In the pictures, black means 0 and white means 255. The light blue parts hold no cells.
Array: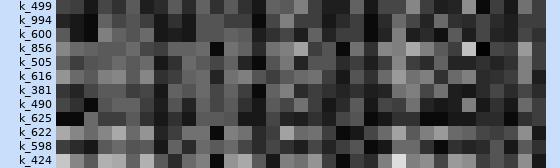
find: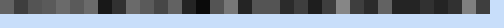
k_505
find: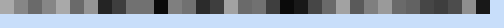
k_622
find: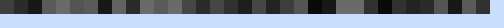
k_598
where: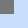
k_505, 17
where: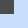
k_622, 33
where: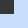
k_381, 1
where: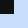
k_600, 28

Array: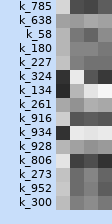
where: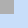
k_261, 3
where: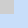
k_916, 1
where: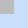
k_300, 1
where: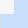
k_134, 4

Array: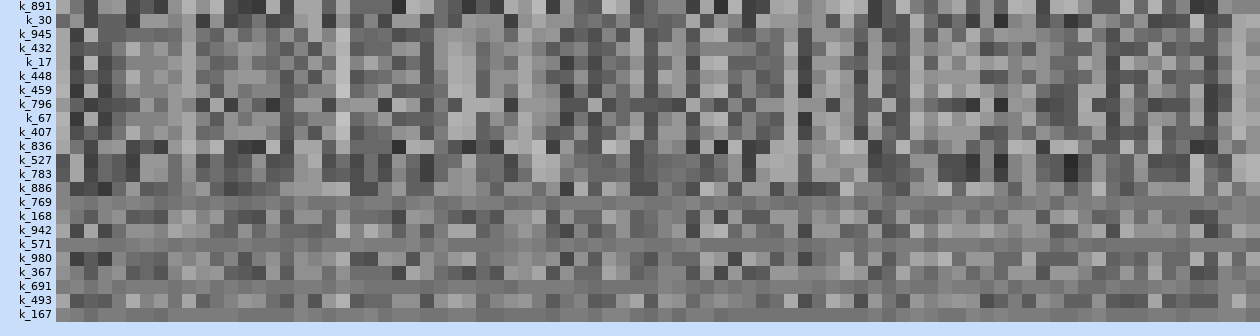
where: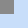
k_448, 25
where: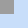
k_67, 55

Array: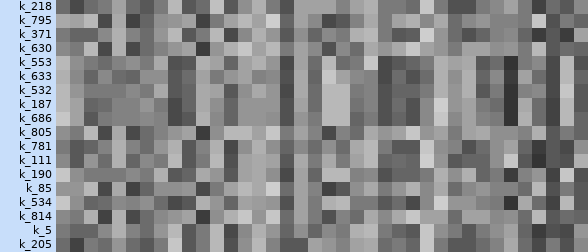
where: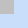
k_218, 12
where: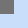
k_187, 22
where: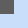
k_371, 26
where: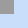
k_534, 15

